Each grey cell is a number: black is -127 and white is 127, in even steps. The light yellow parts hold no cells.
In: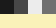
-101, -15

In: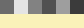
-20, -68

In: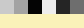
74, -17

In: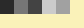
-85, 33

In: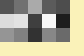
-43, -21

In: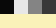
-119, -71
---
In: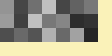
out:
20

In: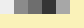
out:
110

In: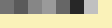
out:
-13

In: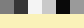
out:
-2

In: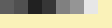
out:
-34

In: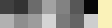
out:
-63

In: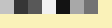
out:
67

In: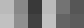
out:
58

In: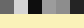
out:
-23
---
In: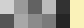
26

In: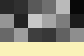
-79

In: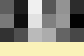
-98

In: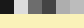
92

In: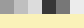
63

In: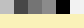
-56

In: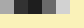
-77

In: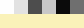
98

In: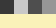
72

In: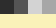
-43
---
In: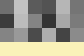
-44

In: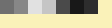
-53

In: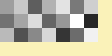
99

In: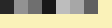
61

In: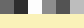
13

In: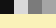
89
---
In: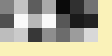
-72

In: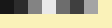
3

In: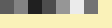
-95

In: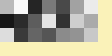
-26

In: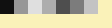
95

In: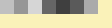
86

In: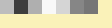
47

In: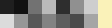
-40

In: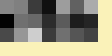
78
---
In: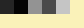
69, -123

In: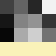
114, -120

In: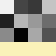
113, -124

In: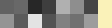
99, -88

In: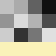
96, -111

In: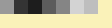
83, -98

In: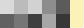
90, -72

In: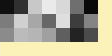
106, -118

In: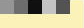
67, -111
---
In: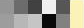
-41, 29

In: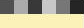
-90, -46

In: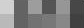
-56, 57

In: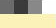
126, -20

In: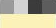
-34, 26

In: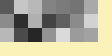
41, 56

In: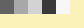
119, -29
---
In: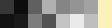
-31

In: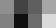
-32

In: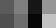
-105

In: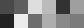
94

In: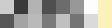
51

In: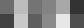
-11

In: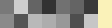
-27

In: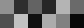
-28

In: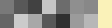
-62
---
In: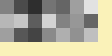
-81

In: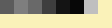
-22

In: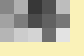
-72

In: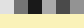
-102

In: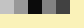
-116

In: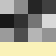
-90

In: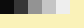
19
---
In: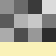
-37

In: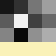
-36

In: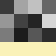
23

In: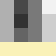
48

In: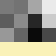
-34

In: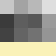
-68

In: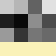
-97
